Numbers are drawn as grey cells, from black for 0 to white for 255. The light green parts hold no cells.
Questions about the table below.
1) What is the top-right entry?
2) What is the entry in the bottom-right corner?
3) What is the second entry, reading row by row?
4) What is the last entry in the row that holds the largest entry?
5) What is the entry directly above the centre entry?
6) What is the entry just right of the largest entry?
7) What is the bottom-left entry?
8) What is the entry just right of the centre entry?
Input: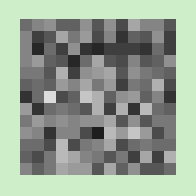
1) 86
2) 108
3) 132
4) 51
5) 120
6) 75
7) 132
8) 97

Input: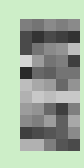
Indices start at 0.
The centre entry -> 156
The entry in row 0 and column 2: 138
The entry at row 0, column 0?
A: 126
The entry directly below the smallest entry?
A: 189
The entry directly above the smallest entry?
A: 212
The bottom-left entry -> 177
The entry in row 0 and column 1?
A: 116
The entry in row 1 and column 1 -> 51
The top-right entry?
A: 138
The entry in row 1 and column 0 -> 74
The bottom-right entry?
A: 74
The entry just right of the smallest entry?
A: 104

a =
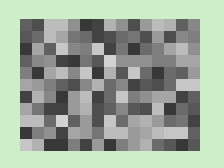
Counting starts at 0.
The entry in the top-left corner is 96
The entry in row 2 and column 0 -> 56
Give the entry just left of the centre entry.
177
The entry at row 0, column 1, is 78
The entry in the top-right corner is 135
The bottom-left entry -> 198
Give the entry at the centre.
107
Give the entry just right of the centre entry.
135
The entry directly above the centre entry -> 177
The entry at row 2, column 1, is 165
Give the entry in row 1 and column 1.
107
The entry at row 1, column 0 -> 87
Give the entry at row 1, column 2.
188
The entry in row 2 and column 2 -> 96
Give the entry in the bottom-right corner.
87
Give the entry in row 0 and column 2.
188

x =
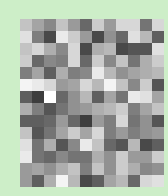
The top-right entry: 215
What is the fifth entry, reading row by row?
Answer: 154
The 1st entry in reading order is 195
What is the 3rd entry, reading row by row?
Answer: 136
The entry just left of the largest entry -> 61
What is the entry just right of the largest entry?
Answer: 104
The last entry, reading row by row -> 224
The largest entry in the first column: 244
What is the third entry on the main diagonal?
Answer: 174
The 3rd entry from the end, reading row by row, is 104
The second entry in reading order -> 164
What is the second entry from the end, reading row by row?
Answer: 215
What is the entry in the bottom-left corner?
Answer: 154
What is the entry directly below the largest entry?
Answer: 85
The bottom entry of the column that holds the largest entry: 174
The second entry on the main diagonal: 126
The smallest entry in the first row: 104
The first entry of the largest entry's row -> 95
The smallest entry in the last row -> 73

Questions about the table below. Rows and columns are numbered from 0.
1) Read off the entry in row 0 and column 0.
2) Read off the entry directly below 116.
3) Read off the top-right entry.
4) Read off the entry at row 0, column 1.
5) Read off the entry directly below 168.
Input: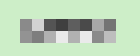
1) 138
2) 189
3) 116
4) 210
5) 138

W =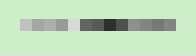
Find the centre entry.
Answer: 89
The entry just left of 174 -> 165
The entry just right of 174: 154

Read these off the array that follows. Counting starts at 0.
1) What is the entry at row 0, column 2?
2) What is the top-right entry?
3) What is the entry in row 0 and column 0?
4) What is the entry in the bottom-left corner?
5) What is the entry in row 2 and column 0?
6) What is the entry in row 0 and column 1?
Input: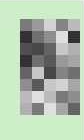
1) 211
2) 187
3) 122
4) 176
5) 80
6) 154
